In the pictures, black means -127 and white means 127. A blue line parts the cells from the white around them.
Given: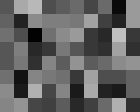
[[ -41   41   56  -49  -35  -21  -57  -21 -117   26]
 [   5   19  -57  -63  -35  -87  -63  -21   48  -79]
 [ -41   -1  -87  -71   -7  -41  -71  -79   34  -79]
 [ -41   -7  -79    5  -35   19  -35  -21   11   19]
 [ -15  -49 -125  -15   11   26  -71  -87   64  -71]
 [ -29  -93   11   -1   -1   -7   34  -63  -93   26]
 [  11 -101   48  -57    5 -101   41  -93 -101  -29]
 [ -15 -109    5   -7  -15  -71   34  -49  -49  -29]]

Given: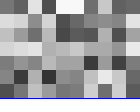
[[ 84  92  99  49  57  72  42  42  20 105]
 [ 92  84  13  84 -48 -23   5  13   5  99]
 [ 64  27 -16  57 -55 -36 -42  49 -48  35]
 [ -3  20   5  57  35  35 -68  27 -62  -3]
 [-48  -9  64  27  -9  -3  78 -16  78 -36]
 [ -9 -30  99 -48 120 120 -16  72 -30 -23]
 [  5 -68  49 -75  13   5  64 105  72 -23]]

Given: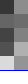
[[-46  48]
 [ 90  20]
 [-73  13]
 [-60   1]
 [-26 -19]]

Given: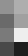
[[ -5 110]
 [ 18  46]
 [-21  32]
 [-54 -97]]

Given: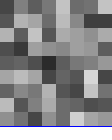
[[ 37  59  37 -57 -27 -42  86 -57]
 [-42  51  37 -19  59   8 -64 -64]
 [-27   8  -7  51 -42 -57  67 -13]
 [-57   0 -34  -7  67 -19 -13  67]
 [ 16 -13 -57  16 -19  80  37  24]
 [-34 -27 -49 -84 -34  -7   0  24]
 [ 51 -34  67 -42  43  31  16  43]
 [ 59 -42   0  43 -19 -27 -49 -42]
 [-49 -70  31  16   8  31  24 -34]]

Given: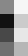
[[   8  118]
 [ -55  103]
 [-110   75]
 [ -15   54]]

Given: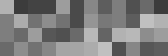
[[ -1  44 -13  13 -13 -53  21  -7  -1 -34  64  50]
 [-21  13 -13   7  37  37  44  64 -47   7 -40 -34]
 [ -1 -21  29 -40 -47 -21  56 -27  50  56  13  29]
 [ 50 -67 -60 -60  29 -53   7 -34  -1 -47 -21 -67]]

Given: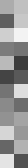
[[ 79 115]
 [-11  94]
 [-32  71]
 [ 44  64]
 [-25  50]
 [ 18  36]
 [ 86  24]
 [ -3 -11]
 [ 10 -19]
 [-59 -38]
 [100 -46]
 [ 58 -67]]
